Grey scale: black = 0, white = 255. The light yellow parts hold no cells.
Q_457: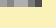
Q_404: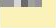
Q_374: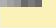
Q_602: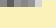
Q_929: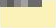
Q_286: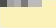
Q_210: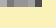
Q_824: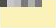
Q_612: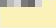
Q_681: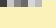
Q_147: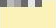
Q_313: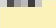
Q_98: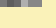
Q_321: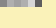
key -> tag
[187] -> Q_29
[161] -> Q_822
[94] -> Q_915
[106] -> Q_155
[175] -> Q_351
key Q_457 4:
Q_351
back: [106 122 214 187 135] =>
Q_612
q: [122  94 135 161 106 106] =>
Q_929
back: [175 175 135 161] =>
Q_457
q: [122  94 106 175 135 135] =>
Q_98
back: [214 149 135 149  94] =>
Q_602
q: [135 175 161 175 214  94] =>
Q_321

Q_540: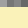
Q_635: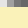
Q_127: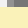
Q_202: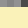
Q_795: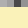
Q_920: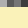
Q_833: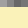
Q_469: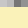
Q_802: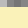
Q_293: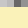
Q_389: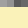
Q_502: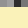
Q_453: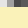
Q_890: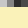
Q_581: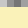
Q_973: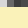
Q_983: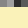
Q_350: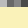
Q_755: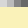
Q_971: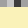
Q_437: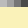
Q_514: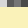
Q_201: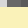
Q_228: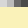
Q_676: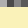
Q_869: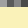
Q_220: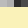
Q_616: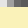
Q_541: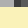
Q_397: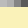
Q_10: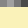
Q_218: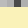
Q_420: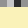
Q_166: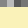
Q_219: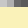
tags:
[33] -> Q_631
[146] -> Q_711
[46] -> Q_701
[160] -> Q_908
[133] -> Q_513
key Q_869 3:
Q_513
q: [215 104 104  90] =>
Q_201
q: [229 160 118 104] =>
Q_635
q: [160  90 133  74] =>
Q_869
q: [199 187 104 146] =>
Q_293

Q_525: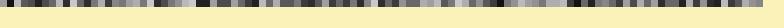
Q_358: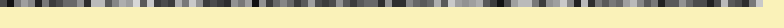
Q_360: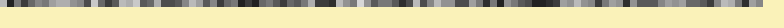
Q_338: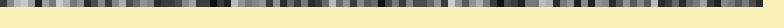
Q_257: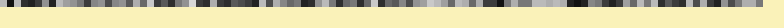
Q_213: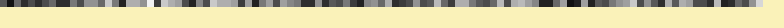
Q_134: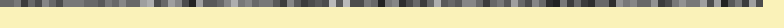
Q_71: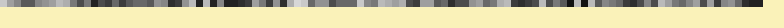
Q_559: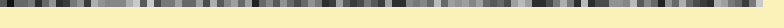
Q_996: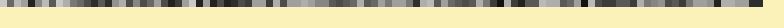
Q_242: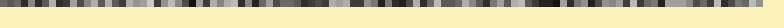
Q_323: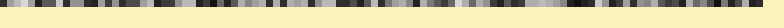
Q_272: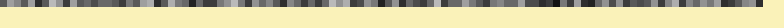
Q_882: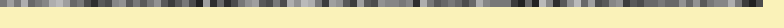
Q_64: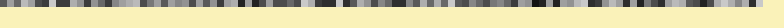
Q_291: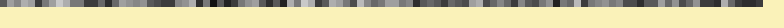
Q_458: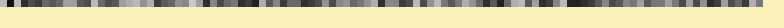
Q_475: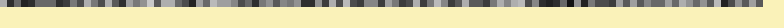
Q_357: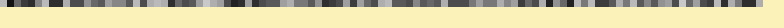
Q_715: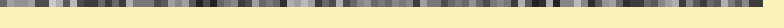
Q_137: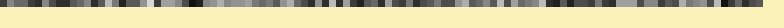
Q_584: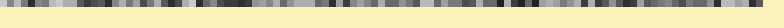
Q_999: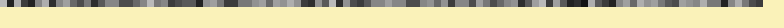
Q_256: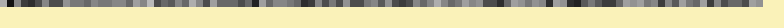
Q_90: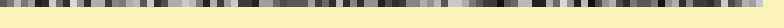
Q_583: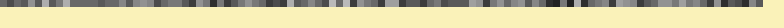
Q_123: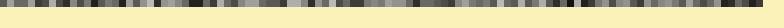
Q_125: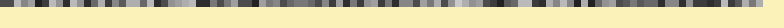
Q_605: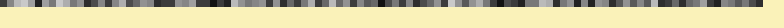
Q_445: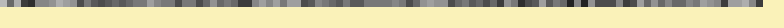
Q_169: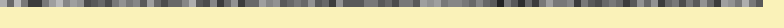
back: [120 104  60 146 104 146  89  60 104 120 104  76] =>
Q_169
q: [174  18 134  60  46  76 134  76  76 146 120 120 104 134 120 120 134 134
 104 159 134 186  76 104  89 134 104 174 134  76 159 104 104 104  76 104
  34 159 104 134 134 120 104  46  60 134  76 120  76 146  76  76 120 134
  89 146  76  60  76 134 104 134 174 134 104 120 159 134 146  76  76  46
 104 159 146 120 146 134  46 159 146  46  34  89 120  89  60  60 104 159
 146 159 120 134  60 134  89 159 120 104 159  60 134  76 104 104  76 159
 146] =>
Q_256
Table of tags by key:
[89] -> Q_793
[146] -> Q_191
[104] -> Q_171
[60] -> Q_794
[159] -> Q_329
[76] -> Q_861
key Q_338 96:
Q_794
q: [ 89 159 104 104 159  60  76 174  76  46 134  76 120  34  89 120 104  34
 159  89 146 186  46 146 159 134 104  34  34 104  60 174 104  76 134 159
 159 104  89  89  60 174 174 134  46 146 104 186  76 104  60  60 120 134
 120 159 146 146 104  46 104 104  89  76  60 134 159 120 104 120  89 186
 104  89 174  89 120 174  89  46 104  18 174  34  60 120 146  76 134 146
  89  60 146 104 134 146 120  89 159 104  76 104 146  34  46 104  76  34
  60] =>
Q_123
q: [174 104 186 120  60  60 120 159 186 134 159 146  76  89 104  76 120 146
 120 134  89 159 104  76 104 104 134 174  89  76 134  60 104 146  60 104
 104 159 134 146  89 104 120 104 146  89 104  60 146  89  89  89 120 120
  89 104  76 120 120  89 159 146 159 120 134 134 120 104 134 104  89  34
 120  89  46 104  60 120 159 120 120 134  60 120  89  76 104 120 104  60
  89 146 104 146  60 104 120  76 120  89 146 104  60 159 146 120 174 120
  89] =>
Q_169

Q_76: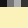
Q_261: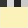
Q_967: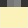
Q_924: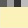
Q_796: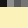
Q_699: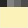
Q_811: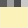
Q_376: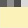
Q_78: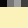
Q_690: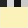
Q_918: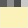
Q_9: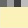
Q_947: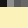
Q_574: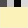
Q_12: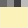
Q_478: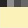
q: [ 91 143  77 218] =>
Q_376
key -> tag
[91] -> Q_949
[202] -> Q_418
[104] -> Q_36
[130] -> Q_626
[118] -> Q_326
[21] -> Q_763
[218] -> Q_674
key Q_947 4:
Q_36

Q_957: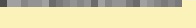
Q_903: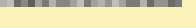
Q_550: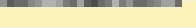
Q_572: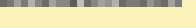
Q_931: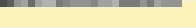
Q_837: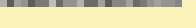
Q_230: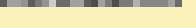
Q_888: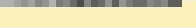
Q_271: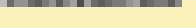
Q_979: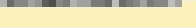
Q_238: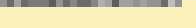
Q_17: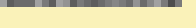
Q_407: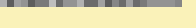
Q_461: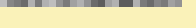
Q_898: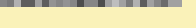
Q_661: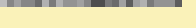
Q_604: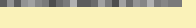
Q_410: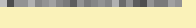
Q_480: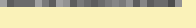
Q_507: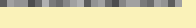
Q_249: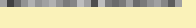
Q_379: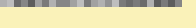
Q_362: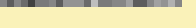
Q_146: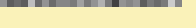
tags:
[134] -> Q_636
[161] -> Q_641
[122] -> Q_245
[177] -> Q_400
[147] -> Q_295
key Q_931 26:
Q_295
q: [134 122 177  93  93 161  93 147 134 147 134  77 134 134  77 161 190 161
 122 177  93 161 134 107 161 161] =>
Q_898

